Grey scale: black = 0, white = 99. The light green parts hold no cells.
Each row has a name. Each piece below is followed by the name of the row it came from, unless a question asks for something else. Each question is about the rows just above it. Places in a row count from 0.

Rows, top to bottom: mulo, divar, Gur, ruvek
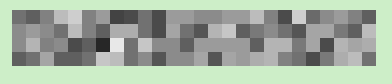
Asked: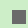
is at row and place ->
mulo, 21
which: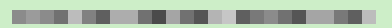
divar
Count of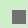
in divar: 4
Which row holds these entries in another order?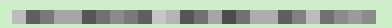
divar

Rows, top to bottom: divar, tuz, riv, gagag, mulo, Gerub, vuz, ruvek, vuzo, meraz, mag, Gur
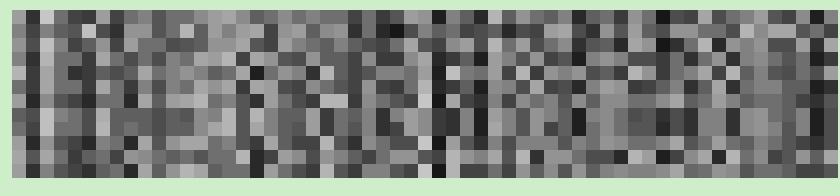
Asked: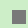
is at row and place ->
mulo, 32
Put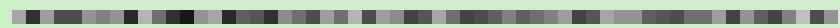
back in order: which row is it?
riv
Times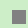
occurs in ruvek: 12
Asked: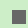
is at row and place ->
Gur, 48
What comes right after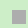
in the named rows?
[37]

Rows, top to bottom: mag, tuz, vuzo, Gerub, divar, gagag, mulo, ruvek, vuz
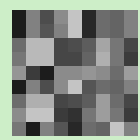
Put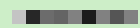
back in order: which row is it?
tuz
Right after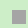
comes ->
[46]

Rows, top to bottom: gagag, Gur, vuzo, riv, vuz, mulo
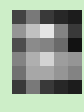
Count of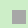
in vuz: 2
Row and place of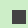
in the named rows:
gagag, 0
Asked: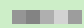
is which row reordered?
riv
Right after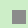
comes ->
[51]
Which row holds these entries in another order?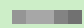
vuz
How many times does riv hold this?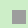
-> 1
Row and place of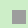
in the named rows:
riv, 3

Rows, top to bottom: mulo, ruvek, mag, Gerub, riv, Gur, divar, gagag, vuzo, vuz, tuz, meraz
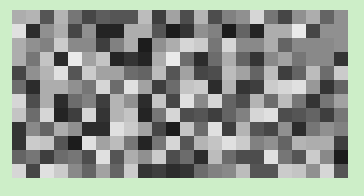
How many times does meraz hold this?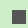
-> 3
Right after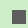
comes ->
[33]
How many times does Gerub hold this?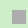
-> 3
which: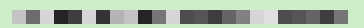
gagag
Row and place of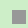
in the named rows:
Gur, 21
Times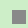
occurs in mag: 7

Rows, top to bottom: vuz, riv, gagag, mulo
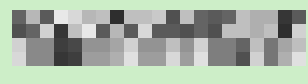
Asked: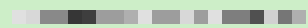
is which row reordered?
mulo
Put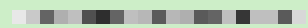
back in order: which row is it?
vuz
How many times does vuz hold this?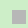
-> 2
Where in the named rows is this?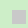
vuz, 10

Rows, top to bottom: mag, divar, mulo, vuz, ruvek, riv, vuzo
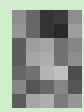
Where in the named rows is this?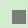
vuzo, 3
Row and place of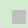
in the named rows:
ruvek, 3

